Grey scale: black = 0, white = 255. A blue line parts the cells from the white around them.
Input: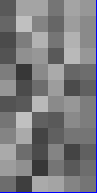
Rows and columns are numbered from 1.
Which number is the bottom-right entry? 117
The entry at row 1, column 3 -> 164
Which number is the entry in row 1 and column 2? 164
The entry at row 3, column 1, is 75
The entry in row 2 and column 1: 102
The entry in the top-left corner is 89
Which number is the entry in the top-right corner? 151
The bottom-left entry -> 109
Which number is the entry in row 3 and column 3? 178
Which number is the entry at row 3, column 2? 125
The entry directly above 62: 144

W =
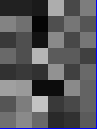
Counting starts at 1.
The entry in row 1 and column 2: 33
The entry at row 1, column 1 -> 33
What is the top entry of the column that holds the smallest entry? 26
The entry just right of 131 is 112
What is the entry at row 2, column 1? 131
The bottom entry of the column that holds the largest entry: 105
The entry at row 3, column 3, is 18
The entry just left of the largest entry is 125
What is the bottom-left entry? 112
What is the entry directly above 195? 12
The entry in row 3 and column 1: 57
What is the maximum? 195
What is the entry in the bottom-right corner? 91
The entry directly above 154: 57

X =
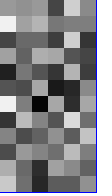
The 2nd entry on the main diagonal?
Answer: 161
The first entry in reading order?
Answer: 153
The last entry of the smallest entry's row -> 167
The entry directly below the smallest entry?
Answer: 132
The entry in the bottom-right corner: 145
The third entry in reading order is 153
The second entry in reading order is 145
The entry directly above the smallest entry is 167
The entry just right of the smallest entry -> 167
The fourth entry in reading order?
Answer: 69
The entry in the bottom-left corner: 201
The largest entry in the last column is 195
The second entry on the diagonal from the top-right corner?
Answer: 126
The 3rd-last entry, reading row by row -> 92
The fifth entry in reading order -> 207
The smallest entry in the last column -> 53
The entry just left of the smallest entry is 126
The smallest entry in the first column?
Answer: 32

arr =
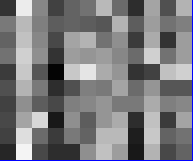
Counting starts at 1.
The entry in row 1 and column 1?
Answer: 51
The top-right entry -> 179
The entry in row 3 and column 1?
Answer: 99
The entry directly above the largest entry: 222
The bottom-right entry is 99
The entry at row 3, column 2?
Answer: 193
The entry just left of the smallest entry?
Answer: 86
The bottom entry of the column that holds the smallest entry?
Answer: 45
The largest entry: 244
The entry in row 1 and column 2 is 236
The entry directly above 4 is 51
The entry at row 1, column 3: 135
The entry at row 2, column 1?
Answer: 121
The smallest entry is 4
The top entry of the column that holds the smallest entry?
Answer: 65
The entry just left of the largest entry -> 38
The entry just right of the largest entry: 72

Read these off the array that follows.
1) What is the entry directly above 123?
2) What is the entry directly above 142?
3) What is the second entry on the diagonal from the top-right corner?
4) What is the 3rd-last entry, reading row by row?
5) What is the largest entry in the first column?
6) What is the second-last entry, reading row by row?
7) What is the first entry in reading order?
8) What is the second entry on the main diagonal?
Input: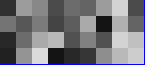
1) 136
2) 81
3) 177
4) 142
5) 116
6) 185
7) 48
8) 87

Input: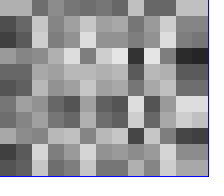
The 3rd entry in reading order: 110
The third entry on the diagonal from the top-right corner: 221
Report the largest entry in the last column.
221
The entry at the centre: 160
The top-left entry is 176
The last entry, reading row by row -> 168
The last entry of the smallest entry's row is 37
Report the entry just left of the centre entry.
198
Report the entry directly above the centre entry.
176
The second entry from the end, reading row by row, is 168
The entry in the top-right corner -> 192
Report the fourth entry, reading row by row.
140
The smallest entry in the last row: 84
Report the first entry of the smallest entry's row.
154
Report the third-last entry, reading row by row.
206
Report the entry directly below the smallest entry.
90
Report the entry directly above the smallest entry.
118
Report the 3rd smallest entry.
51
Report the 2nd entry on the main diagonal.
103
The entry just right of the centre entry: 168
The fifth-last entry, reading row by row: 176
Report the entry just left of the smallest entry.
43
